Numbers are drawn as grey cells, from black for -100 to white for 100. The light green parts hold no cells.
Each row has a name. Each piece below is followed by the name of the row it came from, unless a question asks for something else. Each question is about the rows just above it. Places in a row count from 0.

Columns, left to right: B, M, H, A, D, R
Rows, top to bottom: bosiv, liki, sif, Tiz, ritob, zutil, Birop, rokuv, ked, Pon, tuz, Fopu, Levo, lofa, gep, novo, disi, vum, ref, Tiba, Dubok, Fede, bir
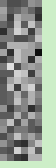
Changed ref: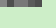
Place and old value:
0, [15]
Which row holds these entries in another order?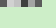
tuz
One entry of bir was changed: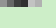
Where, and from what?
4, [39]
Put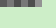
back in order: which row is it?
ref
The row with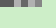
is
disi
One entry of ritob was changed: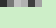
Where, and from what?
2, [64]
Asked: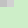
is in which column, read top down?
H

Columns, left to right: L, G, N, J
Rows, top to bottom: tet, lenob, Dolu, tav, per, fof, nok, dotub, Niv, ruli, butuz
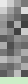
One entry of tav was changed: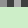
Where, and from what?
1, [-38]
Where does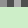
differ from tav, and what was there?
3, [-50]
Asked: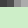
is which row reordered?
tav
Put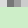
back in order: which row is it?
lenob
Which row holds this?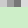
lenob
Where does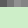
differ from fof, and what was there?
1, [-18]
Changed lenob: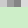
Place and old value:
2, [-7]

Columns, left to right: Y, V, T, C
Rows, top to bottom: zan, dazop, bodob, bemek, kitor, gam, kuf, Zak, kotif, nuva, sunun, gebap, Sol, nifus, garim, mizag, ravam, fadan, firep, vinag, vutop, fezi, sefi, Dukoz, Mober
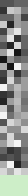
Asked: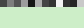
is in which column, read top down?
Y
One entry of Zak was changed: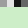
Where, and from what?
3, [-34]
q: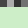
sunun
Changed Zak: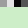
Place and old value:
2, [-83]

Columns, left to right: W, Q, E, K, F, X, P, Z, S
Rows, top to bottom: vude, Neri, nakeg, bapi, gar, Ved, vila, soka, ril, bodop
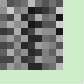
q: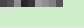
vila
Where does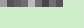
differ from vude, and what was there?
6, [-34]
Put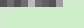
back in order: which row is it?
vude

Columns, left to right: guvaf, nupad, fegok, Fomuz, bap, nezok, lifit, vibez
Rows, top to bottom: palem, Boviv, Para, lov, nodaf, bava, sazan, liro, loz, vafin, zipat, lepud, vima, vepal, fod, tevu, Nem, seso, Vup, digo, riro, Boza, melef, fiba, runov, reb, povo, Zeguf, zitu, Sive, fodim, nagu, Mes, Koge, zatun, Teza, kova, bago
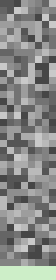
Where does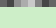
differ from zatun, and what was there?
5, [-10]
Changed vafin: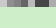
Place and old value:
7, [46]
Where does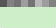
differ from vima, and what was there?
5, [35]
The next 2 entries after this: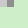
[  2 -21]
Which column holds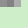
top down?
lifit

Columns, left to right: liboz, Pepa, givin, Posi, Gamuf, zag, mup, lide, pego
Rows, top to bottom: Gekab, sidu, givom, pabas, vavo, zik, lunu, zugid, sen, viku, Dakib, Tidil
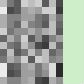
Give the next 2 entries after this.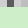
[ 3 13]
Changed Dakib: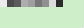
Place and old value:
3, [25]
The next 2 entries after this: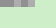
[ 49 -29]
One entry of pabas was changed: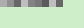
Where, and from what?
1, [3]
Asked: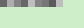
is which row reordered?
pabas

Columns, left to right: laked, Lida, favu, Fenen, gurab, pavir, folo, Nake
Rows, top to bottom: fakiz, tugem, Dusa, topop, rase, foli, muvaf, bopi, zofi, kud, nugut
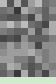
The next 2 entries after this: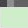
[-23  -2]
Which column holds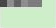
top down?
folo
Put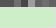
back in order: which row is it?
Dusa
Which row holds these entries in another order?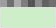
kud
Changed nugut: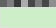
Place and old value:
4, [-34]
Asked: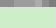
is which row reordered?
bopi
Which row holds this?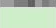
zofi

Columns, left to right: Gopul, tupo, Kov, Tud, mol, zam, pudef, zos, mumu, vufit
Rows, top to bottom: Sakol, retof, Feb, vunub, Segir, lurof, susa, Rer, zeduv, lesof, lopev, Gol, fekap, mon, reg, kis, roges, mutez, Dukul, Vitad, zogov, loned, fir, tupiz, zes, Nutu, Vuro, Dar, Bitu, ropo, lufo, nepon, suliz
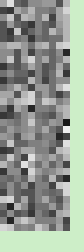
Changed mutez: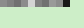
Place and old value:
4, [56]
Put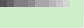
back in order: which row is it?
zeduv

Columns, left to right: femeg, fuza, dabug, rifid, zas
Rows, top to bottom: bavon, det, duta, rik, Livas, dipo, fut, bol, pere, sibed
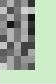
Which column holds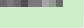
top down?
dabug
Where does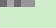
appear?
pere
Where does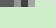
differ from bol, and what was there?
1, [-15]

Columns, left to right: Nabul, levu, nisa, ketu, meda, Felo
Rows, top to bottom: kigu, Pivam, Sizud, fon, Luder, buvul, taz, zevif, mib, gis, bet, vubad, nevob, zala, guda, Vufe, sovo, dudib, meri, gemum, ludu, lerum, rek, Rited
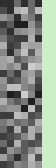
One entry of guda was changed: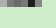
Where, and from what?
2, [-29]
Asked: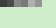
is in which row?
Rited
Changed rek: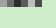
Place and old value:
3, [-16]
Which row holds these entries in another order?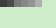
Rited
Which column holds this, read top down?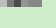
ketu
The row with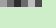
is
rek
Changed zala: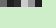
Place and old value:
4, [6]

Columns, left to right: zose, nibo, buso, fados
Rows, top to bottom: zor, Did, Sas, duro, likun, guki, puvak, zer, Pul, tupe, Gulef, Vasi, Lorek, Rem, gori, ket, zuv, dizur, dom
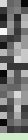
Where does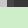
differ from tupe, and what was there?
1, [-57]
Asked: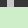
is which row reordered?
tupe
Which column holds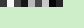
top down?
zose

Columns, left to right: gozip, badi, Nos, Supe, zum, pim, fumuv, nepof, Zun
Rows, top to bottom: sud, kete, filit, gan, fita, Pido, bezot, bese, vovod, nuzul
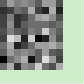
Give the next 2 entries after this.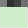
[23 35]
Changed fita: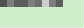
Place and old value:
3, [-37]
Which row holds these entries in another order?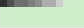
nuzul
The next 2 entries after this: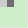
[-37  35]
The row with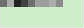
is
bezot
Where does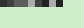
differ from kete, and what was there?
2, [-14]

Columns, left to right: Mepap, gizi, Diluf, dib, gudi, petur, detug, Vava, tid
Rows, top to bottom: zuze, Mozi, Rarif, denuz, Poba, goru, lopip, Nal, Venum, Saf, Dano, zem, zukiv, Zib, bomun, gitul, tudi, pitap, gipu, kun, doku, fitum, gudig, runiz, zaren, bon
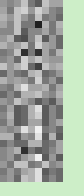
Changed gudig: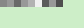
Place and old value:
8, [-29]
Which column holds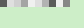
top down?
petur
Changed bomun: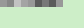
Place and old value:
4, [6]
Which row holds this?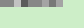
Poba
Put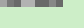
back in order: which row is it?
doku
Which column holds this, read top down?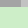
detug
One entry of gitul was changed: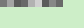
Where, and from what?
5, [75]

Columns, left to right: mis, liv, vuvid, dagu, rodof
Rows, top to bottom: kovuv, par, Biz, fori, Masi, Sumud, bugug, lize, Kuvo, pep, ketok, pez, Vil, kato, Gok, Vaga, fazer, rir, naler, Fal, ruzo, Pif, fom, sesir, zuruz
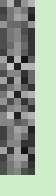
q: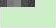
zuruz
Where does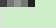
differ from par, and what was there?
4, [-60]
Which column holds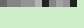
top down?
vuvid
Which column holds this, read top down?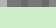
liv

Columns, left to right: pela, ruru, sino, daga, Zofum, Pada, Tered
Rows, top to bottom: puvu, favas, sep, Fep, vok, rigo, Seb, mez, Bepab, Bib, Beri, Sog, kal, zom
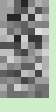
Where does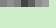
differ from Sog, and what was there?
5, [24]
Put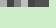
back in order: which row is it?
Seb
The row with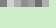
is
Bepab
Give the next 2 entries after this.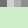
[-12 -12]
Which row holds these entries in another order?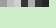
rigo

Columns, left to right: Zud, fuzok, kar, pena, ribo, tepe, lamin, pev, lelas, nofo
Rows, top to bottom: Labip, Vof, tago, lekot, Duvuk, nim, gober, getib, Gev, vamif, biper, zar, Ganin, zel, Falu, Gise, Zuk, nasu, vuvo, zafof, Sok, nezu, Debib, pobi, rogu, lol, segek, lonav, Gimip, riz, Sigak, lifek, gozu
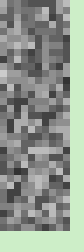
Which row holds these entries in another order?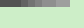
Debib
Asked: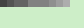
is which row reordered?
zel
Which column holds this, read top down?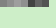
Zud
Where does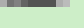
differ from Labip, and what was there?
8, [24]
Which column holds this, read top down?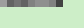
pena
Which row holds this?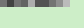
Gimip
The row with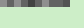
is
getib

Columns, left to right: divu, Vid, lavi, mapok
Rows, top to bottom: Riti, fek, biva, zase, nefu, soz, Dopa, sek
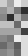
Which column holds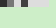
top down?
mapok
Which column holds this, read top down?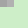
Vid
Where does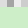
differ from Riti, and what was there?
0, [61]
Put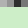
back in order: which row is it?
fek

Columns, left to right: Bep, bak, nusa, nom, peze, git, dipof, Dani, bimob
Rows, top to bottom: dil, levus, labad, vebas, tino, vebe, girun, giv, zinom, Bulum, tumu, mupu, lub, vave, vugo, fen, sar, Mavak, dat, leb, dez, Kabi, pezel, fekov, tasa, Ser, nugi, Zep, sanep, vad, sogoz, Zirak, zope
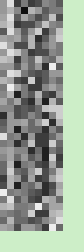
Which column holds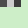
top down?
git
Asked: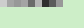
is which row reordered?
vebe
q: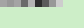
vebe
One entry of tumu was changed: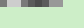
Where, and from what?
1, [74]
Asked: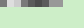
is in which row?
tumu
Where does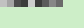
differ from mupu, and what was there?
0, [41]

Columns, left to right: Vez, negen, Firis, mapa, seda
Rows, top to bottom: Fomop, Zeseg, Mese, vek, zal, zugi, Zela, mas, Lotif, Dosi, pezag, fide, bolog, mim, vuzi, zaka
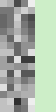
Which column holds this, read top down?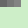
mapa
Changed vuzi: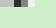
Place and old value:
1, [63]
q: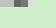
zaka
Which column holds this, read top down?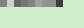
mapa
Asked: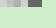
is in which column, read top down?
Firis

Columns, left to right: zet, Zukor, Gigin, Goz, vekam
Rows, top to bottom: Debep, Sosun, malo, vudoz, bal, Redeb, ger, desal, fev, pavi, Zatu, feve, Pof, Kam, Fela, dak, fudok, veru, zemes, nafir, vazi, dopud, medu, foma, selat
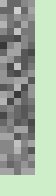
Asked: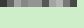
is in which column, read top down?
zet
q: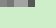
zemes
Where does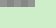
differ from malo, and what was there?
1, [-6]
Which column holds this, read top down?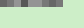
vekam
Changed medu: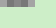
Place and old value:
4, [16]
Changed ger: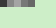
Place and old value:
3, [6]

